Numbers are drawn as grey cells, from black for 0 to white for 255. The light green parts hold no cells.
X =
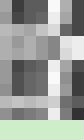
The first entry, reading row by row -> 165
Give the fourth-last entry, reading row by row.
134
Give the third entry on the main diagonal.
165
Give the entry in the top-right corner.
71
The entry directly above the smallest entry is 92
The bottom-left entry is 144
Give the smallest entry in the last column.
50
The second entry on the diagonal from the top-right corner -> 165
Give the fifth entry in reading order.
249
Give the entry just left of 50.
123
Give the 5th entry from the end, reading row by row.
123
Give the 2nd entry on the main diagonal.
71

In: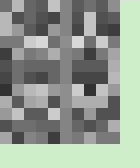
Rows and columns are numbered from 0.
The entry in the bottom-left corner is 165
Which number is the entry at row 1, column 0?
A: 184
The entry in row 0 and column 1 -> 184
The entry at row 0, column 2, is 102
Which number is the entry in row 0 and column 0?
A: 111
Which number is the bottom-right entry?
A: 121
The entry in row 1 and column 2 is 102
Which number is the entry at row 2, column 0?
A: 184
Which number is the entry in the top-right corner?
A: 142
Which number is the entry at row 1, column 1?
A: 81

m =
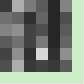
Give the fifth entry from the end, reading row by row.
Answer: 174
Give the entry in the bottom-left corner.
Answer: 79
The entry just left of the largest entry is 48
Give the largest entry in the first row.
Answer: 174
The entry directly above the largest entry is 122
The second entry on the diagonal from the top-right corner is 38
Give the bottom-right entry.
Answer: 91
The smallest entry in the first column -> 57
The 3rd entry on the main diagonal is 67
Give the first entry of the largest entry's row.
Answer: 67

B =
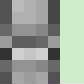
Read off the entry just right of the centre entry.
104
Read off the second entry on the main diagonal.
176
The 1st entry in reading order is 82
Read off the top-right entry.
70
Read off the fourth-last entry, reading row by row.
166
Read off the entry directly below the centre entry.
198
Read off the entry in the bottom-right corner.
82
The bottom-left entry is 82
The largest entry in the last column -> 156
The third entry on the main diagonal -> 147

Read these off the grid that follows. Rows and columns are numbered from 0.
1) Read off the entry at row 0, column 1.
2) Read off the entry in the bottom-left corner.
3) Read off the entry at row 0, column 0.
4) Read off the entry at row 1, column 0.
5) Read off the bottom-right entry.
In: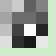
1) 203
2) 223
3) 181
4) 163
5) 232

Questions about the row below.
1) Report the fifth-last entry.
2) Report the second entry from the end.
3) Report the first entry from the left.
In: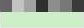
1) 162
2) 120
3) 101

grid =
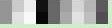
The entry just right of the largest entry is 7
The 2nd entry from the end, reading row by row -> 190
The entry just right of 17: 103
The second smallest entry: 17
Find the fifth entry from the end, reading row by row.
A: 103

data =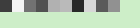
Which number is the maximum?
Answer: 243
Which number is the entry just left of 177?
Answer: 81

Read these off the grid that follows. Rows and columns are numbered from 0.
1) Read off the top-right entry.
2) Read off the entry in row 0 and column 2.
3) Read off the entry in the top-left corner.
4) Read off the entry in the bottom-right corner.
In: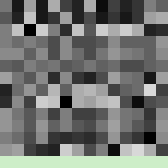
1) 97
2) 160
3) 117
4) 64
